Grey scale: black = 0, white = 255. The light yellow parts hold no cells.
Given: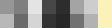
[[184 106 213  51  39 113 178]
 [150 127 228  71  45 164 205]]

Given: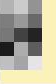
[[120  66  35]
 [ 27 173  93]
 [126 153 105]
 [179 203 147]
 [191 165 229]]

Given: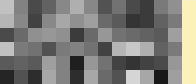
[[ 37  82  45 167 130  45 167 106  82 213 167  24 159]
 [181 136  66 136 167 144 159 106  90  52  59  98 122]
 [193 130  74  98 136 175 136  82 114  74  59 122 144]
 [ 90  98  90 159 130  31 151 114  66  52  66  74 151]
 [193 122 114  82 122 130 114  66 181 199 175  98 122]
 [ 74 106 144 151 144  59 106 151 114 106  98  90 159]]

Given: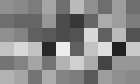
[[143 131  96  89  76  82 216  96 186  82]
 [110 102 102 151  76  56 102 171 157 124]
 [178 165 116 171 131 124  89 157 143 137]
 [143 137 124 165 110 186 143 110 157 110]
 [116 131 165 116 178 208 171  68 151 151]
 [194 216 194  40 237  96 194 222  33 202]]

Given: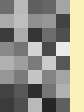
[[ 66  87  46 117 177]
 [ 59 171  52 109  79]
 [109 185  95 101 164]
 [177 158 123 203  87]
 [171 191 143 150  66]
 [ 59  79 185  38  95]
 [150 123 197 131 164]
 [137 117 211  73 234]]

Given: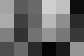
[[ 77 106  42   5  27 149]
 [171  64 100 184 142  42]
 [164  92 106 207 192  13]
 [128  50 114 149 120  56]]

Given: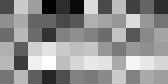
[[116 184  94  38  79 129 122 137 202 129 170 158]
 [143 170 100 100  73  86 176 164 151 220 151 116]
 [108 184 108  51 129 143 129 108 196  86 137 164]
 [ 73 202 158   2  45   9 220  73 190  65 100  45]
 [176  94 208 226 202 190 196 151 122 151 143 158]
 [184  59 240 254 190 214 232 226 170 246 232 214]]
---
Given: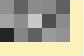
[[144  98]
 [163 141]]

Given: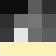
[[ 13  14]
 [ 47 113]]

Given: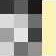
[[ 52  91]
 [220 199]]

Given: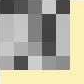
[[ 61  82]
 [187 197]]

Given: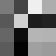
[[123  68]
 [ 88 208]]

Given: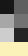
[[ 22  95]
 [167 114]]

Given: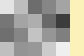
[[228 189]
 [118 164]]
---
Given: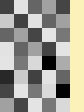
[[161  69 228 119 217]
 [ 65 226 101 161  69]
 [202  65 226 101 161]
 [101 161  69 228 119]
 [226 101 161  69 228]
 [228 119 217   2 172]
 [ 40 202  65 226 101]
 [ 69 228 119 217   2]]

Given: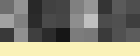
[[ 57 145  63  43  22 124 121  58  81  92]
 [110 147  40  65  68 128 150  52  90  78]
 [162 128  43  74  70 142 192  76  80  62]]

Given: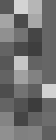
[[144 128 130  96]
 [ 88 212 182 102]
 [165  75 168 102]
 [144 115  69 102]
 [100  74  62 102]
 [ 87 198  99 102]
 [ 99 161 130 102]
 [ 77 115  95 210]
 [100  82  60 102]
 [132  69  99 109]]

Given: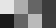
[[ 27 101 187  61]
 [229 173 101  60]]

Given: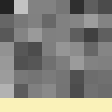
[[178  92 128 137 116  76 113 108]
 [ 35 194 130 130 118  47  94  75]
 [102 120 129 104 129 133 157 131]
 [ 88 132 154 128 129  94  64  95]
 [146  87  76 127 150 141 103 133]
 [153  81  86 112 126 155 130 128]
 [156 120 116 123 117  80 109 112]]

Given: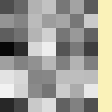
[[ 39  69 201 221  97 129  79]
 [ 77 103 178 194 119 163  90]
 [148 132 187 157 166 119 202]
 [ 94 113 180 208 118 153  98]
 [  7  44 216 238  84 122  62]
 [160 130 145 183 127 179 127]
 [227 215 133 135 189 190 188]
 [242 210 138 116 204 171 232]]

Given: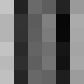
[[192  37 104  99  30 156]
 [197  34 106  94  35 154]
 [180  51  92 128   7 171]
 [180  50  95 124   8 168]
 [195  42 100 112  22 164]
 [185  47  95 117  18 167]]
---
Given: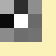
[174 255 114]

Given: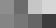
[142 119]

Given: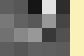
[ 94  98 152  95]

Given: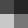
[ 73 119]

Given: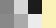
[131 170]

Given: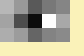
[183  77 101]

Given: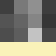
[ 63 100 195]
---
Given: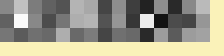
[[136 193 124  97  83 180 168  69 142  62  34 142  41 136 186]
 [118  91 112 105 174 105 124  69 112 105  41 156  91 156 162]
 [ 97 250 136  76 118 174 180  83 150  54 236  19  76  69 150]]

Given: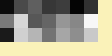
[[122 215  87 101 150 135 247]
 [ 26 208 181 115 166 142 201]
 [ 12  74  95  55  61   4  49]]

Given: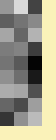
[[172 166  81]
 [166 102 179]
 [151 217  67]
 [144 110  25]
 [124 131  61]
 [116  89   4]
 [102  75 158]
 [ 95 116 137]
 [ 53 144 187]]

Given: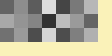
[[168 148 133  50 190 154 100]
 [113 154  77 213  77 127 176]
 [100 141  92 221  69 121 183]]

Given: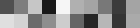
[[223 211 107 142 205 101  38 183  52 170]
 [ 80 126 198  25 246 176 164 120  59 164]]

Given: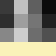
[[135 205 109  80]
 [ 58 192  95  11]
 [ 46 158 117  33]]

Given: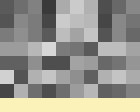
[[209  84 177 196 163 143  96 177 196 171]
 [156 156 183 215 123 116  90 189 189 163]
 [123 143 123  90 189 163 196  84 136 104]
 [ 96  96 143  78  78 163 156 104 116 149]
 [ 90 110 129  58 171 203 177  78 104 136]
 [ 84 136 123  70 203 189 183  70 136 116]
 [ 70 177 110  78 110 156 183  96 104 129]]
